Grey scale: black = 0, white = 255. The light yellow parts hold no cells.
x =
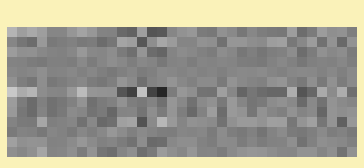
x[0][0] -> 180
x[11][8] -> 139
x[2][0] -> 156
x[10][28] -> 123
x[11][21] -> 139
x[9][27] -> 158
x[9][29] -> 148
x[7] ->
[156, 124, 107, 128, 113, 119, 129, 147, 112, 123, 129, 146, 126, 121, 131, 112, 150, 136, 113, 138, 145, 121, 153, 133, 117, 122, 140, 145, 137, 106, 137, 114, 147, 138, 133]
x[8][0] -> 153
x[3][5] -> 128
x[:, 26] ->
[121, 157, 126, 130, 133, 145, 103, 140, 134, 159, 131, 130, 141]
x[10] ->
[122, 131, 129, 120, 134, 130, 122, 135, 127, 136, 151, 140, 128, 138, 132, 126, 125, 134, 132, 135, 123, 140, 126, 121, 129, 116, 131, 139, 123, 120, 127, 138, 125, 130, 121]
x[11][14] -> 106
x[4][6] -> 136
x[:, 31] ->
[156, 113, 145, 131, 130, 121, 170, 114, 102, 118, 138, 143, 133]
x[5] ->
[145, 126, 118, 142, 120, 125, 131, 136, 124, 119, 127, 149, 138, 112, 131, 136, 148, 136, 129, 139, 139, 122, 147, 137, 132, 129, 145, 149, 130, 121, 143, 121, 145, 124, 138]
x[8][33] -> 142
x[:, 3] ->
[158, 153, 136, 121, 143, 142, 141, 128, 131, 166, 120, 146, 165]
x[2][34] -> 123
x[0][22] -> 137
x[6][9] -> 147
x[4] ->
[136, 132, 135, 143, 131, 132, 136, 129, 135, 127, 121, 128, 134, 124, 128, 137, 135, 131, 135, 130, 133, 128, 134, 137, 136, 139, 133, 129, 135, 137, 136, 130, 136, 128, 137]
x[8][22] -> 153
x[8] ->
[153, 119, 107, 131, 113, 121, 139, 134, 115, 122, 103, 132, 133, 116, 142, 123, 149, 126, 105, 130, 157, 108, 153, 147, 118, 146, 134, 128, 146, 132, 138, 102, 148, 142, 146]
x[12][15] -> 155
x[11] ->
[160, 144, 147, 146, 130, 131, 139, 151, 139, 129, 133, 124, 114, 141, 106, 109, 136, 142, 142, 130, 125, 139, 138, 124, 133, 124, 130, 131, 143, 114, 129, 143, 139, 136, 128]
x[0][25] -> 125
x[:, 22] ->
[137, 150, 135, 132, 134, 147, 135, 153, 153, 145, 126, 138, 138]
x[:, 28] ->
[157, 120, 141, 129, 135, 130, 173, 137, 146, 119, 123, 143, 134]
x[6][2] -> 181
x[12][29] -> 146

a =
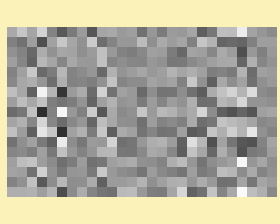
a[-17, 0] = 169
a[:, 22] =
[188, 106, 156, 169, 122, 142, 212, 174, 82, 186, 207, 117, 144, 160, 182, 114, 168]
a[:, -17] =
[169, 132, 153, 133, 177, 195, 114, 178, 169, 167, 94, 212, 183, 159, 153, 155, 112]
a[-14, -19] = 152
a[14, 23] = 140
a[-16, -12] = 170
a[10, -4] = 179
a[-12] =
[136, 167, 174, 150, 110, 175, 130, 133, 126, 146, 195, 133, 140, 140, 163, 156, 163, 129, 200, 146, 96, 168, 142, 162, 113, 144, 153]
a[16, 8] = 132
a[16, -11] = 165
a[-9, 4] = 130
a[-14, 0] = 159
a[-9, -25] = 193
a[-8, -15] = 142
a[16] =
[174, 174, 177, 158, 180, 76, 140, 172, 132, 117, 112, 185, 188, 152, 126, 124, 165, 214, 98, 113, 195, 132, 168, 250, 189, 175, 137]
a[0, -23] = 131
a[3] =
[159, 134, 99, 183, 165, 134, 168, 153, 152, 193, 133, 142, 134, 133, 151, 145, 120, 121, 138, 147, 160, 168, 169, 101, 176, 134, 147]
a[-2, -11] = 174
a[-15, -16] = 130
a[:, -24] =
[211, 79, 172, 183, 106, 150, 243, 193, 46, 213, 229, 122, 160, 157, 208, 89, 158]
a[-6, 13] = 151
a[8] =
[108, 119, 193, 46, 130, 247, 152, 128, 203, 86, 169, 138, 145, 198, 154, 185, 178, 158, 170, 213, 141, 96, 82, 101, 85, 160, 165]
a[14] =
[163, 159, 113, 208, 146, 120, 149, 151, 121, 200, 153, 141, 136, 117, 156, 137, 128, 117, 159, 123, 131, 189, 182, 140, 170, 132, 145]
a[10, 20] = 197
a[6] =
[190, 167, 97, 243, 181, 53, 155, 171, 107, 210, 114, 161, 153, 105, 142, 116, 117, 142, 113, 93, 172, 194, 212, 180, 220, 139, 133]
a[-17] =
[169, 198, 165, 211, 131, 89, 122, 155, 86, 165, 169, 154, 159, 113, 151, 123, 155, 152, 165, 94, 119, 190, 188, 236, 163, 150, 139]
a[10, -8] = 99
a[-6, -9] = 223

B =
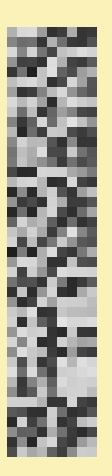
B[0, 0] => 177
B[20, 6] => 225
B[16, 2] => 42
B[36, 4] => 114
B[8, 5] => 158
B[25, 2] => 81
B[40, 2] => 98
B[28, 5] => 198
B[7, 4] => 44
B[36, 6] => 209
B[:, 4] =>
[49, 177, 69, 221, 224, 50, 187, 44, 101, 107, 202, 85, 73, 113, 211, 45, 207, 211, 214, 95, 59, 119, 220, 50, 73, 203, 213, 161, 54, 65, 51, 53, 60, 77, 61, 96, 114, 53, 207, 204, 173, 215, 97]
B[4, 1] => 115
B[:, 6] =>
[173, 57, 204, 67, 76, 214, 147, 220, 131, 226, 75, 137, 201, 113, 168, 215, 53, 60, 47, 109, 225, 147, 55, 194, 213, 42, 43, 206, 188, 214, 201, 181, 157, 182, 209, 206, 209, 213, 49, 67, 59, 55, 140]
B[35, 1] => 56
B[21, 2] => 189
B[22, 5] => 69
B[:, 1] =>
[216, 109, 133, 65, 115, 210, 51, 185, 110, 56, 39, 210, 190, 195, 41, 210, 141, 58, 111, 212, 169, 71, 124, 216, 65, 78, 197, 46, 184, 47, 220, 134, 221, 77, 110, 56, 61, 208, 81, 210, 95, 142, 202]
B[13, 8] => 91
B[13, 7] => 75
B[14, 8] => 122
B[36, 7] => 210
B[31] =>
[213, 134, 214, 45, 53, 208, 181, 163, 169]
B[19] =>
[100, 212, 173, 188, 95, 46, 109, 50, 66]
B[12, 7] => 113
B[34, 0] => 222
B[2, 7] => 220
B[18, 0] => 39
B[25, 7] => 59
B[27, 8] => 189
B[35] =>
[183, 56, 131, 175, 96, 218, 206, 210, 206]
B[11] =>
[136, 210, 184, 186, 85, 49, 137, 53, 54]
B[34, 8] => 221
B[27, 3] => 211
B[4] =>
[53, 115, 31, 193, 224, 98, 76, 157, 177]

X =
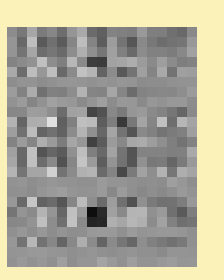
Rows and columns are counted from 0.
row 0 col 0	140
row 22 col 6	143
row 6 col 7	179
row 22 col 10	142
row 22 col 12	148
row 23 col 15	152
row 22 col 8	149
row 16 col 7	146
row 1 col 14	120
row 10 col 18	159
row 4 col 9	99
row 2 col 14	129
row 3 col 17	126
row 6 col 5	127
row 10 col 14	129
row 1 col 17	117
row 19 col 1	137
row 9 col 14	133
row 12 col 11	116
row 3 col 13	155
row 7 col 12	151
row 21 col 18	144
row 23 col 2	146
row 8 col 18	138
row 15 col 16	159
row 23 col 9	164
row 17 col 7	187
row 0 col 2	166
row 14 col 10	132
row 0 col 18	137
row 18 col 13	181
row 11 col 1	155
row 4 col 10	140
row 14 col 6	139
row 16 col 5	158
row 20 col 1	151
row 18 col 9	42
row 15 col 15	141
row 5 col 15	141

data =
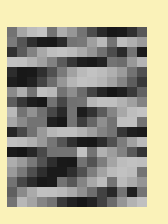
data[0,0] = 115
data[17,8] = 35
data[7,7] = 115
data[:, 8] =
[76, 159, 148, 25, 194, 190, 68, 181, 50, 101, 158, 23, 115, 83, 125, 167, 110, 35]
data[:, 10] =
[24, 115, 76, 115, 175, 162, 21, 191, 133, 115, 115, 80, 157, 164, 186, 115, 39, 106]
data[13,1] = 154
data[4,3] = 47
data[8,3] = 112
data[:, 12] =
[48, 175, 115, 152, 115, 93, 58, 160, 189, 192, 31, 160, 89, 193, 188, 170, 31, 178]
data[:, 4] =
[115, 24, 189, 130, 80, 109, 185, 115, 72, 32, 182, 118, 114, 46, 26, 27, 191, 115]
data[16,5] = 185
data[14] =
[154, 121, 79, 46, 26, 26, 46, 80, 125, 162, 186, 193, 188, 115]
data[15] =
[115, 71, 43, 24, 27, 115, 88, 132, 167, 188, 115, 186, 170, 148]
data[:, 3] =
[195, 26, 168, 161, 47, 68, 192, 24, 112, 115, 153, 153, 73, 82, 46, 24, 192, 133]
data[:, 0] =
[115, 123, 49, 194, 45, 31, 139, 93, 185, 166, 37, 192, 26, 173, 154, 115, 95, 115]
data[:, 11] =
[27, 189, 41, 108, 155, 132, 31, 178, 167, 191, 55, 124, 130, 188, 193, 186, 115, 149]
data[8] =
[185, 115, 146, 112, 72, 41, 115, 28, 50, 91, 133, 167, 189, 195]
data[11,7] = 25
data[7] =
[93, 55, 30, 24, 115, 71, 113, 115, 181, 192, 191, 178, 160, 130]
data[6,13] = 97
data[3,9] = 36
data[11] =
[192, 188, 175, 153, 118, 85, 48, 25, 23, 44, 80, 124, 160, 186]
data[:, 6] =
[150, 115, 187, 55, 161, 181, 142, 113, 115, 115, 190, 48, 115, 24, 46, 88, 170, 34]

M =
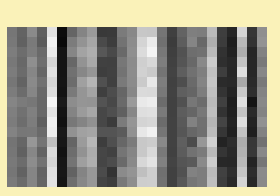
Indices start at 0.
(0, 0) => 118
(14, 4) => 224
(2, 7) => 163
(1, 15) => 112
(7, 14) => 237
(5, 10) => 64
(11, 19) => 151
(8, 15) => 122
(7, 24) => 20
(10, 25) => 130
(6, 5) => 19
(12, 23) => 178
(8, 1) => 113
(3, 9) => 65
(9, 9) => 71
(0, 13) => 199
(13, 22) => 39
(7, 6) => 141
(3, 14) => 216
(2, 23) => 174
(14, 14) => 206
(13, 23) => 185
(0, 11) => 123
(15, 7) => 136
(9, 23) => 222
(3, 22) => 40
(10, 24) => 31
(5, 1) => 99
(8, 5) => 20
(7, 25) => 136
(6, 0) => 124
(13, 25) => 118
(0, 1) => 99
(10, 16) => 66
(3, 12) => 139
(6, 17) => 95
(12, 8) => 172
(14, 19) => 125
